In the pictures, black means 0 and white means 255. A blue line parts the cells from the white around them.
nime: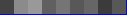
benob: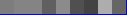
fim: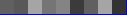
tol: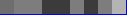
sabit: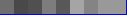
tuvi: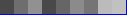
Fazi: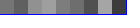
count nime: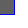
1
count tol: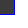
3
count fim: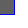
2

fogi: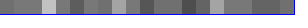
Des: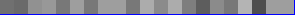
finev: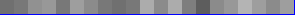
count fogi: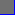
5
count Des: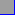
5
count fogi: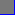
7
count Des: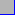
1
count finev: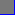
4
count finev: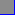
4

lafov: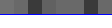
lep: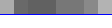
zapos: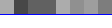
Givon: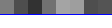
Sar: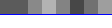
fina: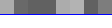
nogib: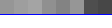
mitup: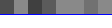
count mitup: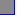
4
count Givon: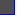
2
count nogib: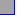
1
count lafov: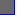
4
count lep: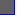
2

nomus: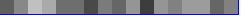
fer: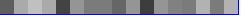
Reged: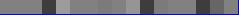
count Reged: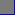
2
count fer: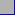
2
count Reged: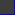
3
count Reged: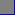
9
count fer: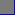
4
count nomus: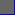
2

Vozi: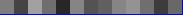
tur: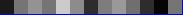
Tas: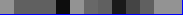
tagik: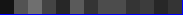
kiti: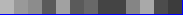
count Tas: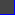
1
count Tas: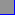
4
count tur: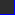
2
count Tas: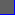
5
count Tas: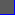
0
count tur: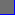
1

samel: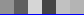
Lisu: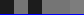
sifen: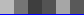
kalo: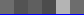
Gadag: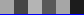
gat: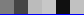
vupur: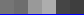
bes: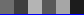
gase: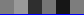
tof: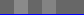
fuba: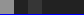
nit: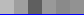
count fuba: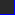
0
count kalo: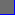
2
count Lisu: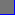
3
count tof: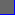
4

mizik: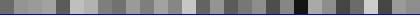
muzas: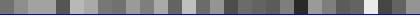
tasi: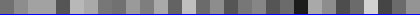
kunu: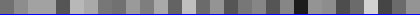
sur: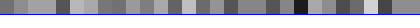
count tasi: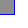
3
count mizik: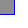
3

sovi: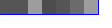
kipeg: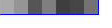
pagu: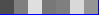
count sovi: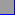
2
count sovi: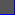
3
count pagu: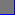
1
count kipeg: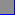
0
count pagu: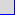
1
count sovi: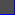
1
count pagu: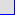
1

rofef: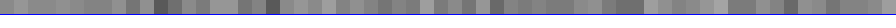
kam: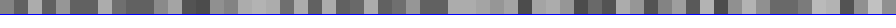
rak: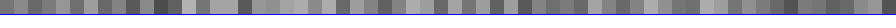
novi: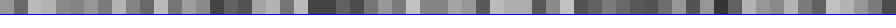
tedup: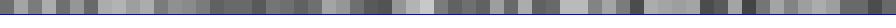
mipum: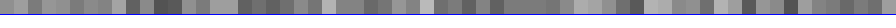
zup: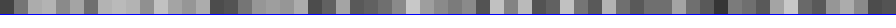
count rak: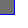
3
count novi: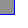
0
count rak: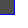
1
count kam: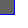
11
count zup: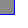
5
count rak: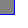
6
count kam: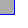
11

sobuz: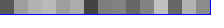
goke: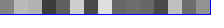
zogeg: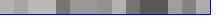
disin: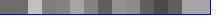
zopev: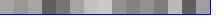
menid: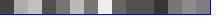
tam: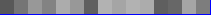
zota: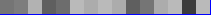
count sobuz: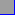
2
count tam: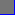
1
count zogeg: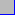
2
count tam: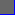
1
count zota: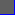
2
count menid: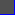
3
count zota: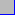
4

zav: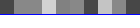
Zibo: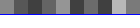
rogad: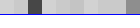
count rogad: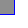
1
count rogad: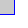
4
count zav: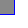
4
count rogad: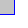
1
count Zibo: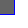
1
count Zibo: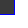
0
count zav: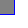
1

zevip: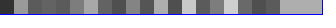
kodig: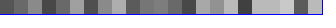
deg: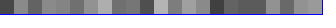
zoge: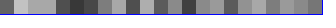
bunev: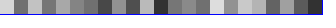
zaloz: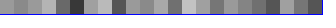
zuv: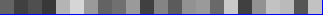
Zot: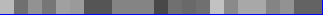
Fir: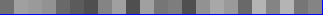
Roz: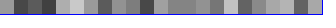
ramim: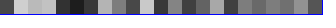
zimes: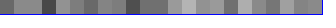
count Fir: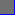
1
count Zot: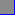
1
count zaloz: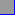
4

